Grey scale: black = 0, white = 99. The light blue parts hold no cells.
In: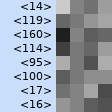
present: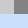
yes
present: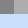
no
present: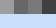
no
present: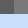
yes
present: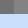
yes
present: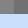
yes
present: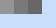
no

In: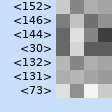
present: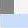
no
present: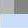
yes
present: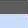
yes

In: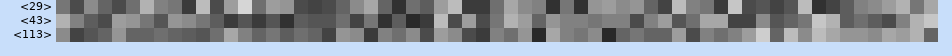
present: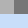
yes
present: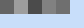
yes
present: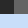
yes
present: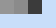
yes
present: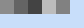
no

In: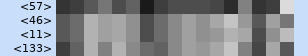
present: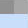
yes
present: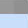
no
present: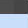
yes

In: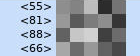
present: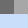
no
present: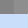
no
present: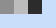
no

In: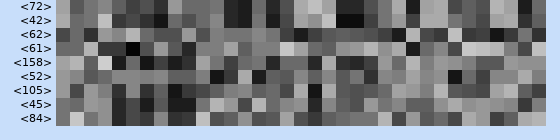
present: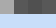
yes
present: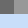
yes
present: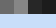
yes

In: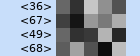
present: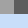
no
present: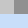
yes
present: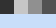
yes
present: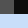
yes

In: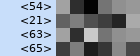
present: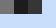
no
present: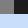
yes
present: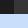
yes
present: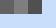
yes

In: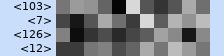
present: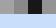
no
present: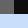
no

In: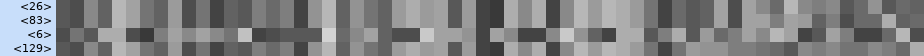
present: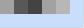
no
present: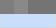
yes
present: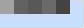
no
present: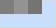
no
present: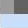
yes

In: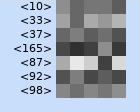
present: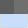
yes
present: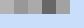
no
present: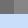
yes
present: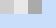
no

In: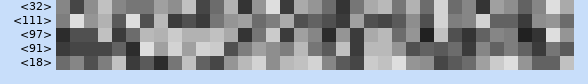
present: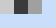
yes
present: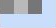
no
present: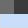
yes
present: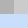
yes
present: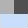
no
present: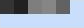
no
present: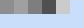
no

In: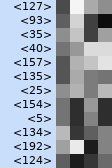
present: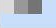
no
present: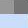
no
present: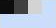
no

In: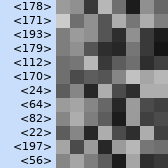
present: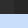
yes
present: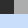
yes
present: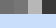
yes
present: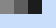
no
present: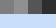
yes
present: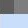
no

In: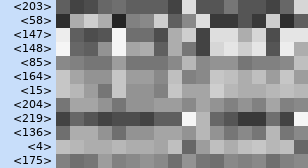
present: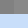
yes
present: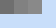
yes

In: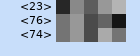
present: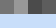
no
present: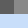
no
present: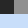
no
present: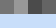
yes
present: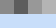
yes
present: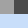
no
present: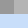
yes

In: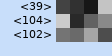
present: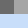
yes
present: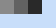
no

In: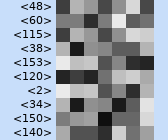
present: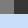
no
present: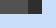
yes
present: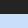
no
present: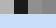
yes
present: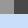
yes
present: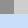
no
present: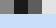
yes

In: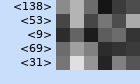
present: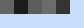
yes
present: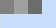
no

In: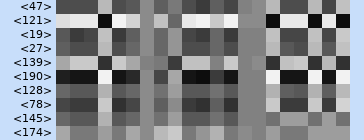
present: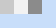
yes
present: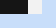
yes
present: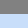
yes
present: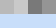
yes
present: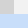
no
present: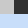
yes

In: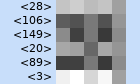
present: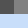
no
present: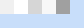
yes
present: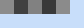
no

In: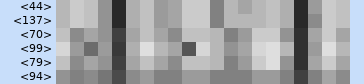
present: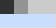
no
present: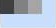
yes
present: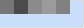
yes
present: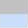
yes
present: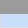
yes
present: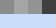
yes
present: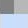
yes

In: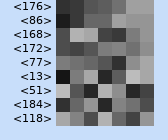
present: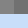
yes
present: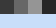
no
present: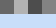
no
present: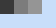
yes
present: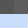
yes
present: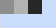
no

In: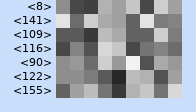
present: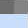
no
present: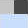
yes
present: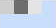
no
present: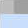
no
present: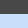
no
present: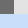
no
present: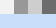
no

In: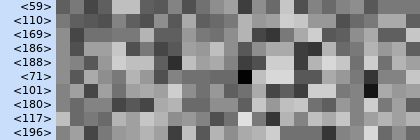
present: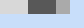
yes
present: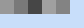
no
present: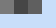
yes

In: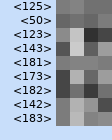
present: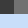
yes
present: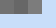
yes
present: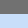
yes
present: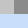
no
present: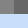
no

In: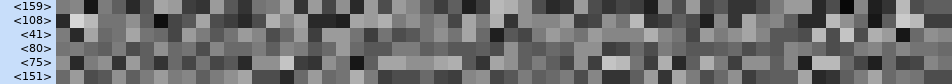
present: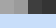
yes
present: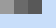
yes
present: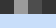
yes
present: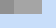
no
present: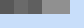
yes

